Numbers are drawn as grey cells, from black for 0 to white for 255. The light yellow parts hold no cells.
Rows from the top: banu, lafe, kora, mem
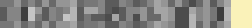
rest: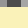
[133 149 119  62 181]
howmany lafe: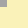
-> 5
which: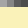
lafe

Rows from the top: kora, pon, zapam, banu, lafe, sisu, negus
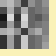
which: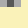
pon
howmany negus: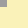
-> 2

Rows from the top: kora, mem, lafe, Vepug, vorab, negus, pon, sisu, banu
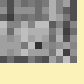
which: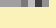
sisu
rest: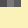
[ 79 160 121 190 109]
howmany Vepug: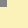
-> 5
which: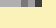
vorab
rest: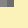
[121 109 121 176 133 160  79]
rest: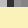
[145 160 133]
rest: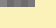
[176 133 160  79]

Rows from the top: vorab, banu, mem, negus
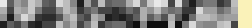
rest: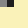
[159  83 189  95 109 109 174 216 121 201 232 216  69 216  83  30  95 121
 121  56  83 189]
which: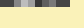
banu
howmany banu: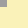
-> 4
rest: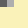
[ 95 134  83 174  95  30 109 189 189 174 146 159 159]

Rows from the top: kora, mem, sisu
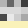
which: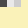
sisu
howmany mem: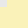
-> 0
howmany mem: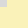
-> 3
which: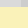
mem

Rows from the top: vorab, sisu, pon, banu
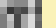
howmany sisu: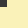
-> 1
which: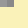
vorab
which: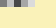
pon
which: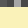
sisu
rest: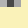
[219  99]
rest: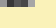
[72]
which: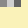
vorab

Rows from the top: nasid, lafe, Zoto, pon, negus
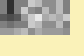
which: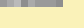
negus
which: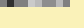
nasid

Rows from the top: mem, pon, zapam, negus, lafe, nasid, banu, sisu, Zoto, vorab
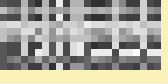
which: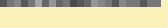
Zoto
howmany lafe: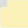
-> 7
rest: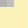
[150 166 150 192 192 192 166 179 166 208 166 150 134 208 150 134]
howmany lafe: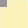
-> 4

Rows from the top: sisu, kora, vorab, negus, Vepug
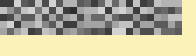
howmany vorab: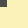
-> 6
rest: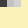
[179  61 194 179  91 104  77 120]
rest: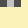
[210  91 179 179  91 104  61 104 194 104 179  61 194  61  77 194 179 179
 179]
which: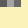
negus
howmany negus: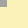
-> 9
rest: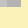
[179]
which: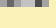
negus

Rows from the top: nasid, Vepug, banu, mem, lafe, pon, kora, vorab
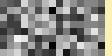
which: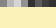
banu
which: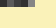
banu
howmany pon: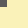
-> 4
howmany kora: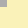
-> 5

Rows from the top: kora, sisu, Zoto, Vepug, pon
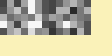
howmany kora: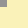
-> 2
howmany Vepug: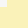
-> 4
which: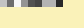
sisu
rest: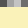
[221 135 148  53  97 135  53 179  82]

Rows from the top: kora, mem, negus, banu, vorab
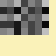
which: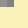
kora
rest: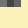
[10]
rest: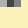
[100 191]
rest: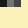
[100  10]
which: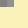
vorab

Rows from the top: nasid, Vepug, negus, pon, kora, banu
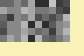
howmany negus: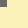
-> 3
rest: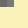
[ 60 136 181]
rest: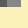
[181  45 166  45  91 136 150]

